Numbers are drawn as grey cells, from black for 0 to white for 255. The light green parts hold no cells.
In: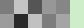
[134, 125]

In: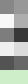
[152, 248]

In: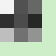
[103, 76, 190]

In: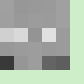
[160, 155, 148, 155, 57]

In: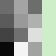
[109, 153, 66]

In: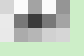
[149, 120, 182]

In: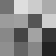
[171, 85, 69, 143]

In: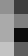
[62, 170]

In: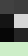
[61, 20]
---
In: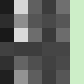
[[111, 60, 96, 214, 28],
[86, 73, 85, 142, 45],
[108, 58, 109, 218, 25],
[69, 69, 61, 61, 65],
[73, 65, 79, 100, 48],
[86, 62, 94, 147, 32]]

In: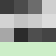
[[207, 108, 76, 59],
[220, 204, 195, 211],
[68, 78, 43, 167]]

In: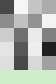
[[172, 196, 246, 73],
[243, 146, 193, 140],
[128, 234, 111, 204],
[31, 238, 87, 228],
[160, 216, 73, 222]]

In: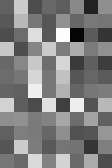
[[143, 33, 137, 93, 104, 77, 203, 98],
[117, 121, 103, 144, 86, 119, 184, 88],
[52, 91, 5, 253, 87, 222, 108, 77],
[144, 123, 172, 124, 203, 133, 77, 199],
[61, 95, 58, 214, 109, 200, 135, 104],
[90, 102, 86, 193, 119, 214, 118, 108],
[124, 119, 100, 177, 119, 239, 96, 100],
[184, 83, 238, 63, 225, 75, 93, 210],
[96, 162, 108, 166, 130, 123, 145, 142],
[150, 85, 81, 143, 102, 122, 126, 96],
[127, 53, 115, 117, 89, 124, 203, 85],
[76, 171, 105, 211, 130, 218, 105, 119]]

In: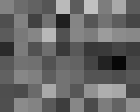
[[92, 169, 125, 193, 92, 186, 85, 98, 108, 131],
[69, 93, 115, 86, 133, 31, 114, 65, 130, 79],
[136, 140, 156, 125, 134, 81, 184, 134, 121, 91],
[60, 69, 58, 56, 89, 57, 111, 81, 124, 42],
[71, 7, 34, 68, 99, 105, 82, 112, 114, 89],
[88, 77, 84, 84, 107, 115, 94, 128, 135, 97],
[72, 168, 174, 146, 87, 115, 169, 106, 75, 78],
[145, 99, 125, 75, 135, 61, 89, 131, 139, 79]]

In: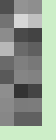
[[142, 147, 79],
[192, 215, 115],
[67, 74, 140],
[95, 106, 184],
[120, 127, 106],
[130, 133, 89],
[68, 51, 142],
[124, 123, 138],
[96, 96, 135]]

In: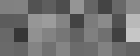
[[137, 104, 68, 101, 149, 77, 94, 82, 130, 129],
[185, 81, 139, 124, 67, 132, 156, 150, 93, 92],
[198, 64, 112, 128, 98, 118, 131, 145, 54, 104],
[99, 108, 130, 109, 107, 133, 113, 132, 102, 106]]
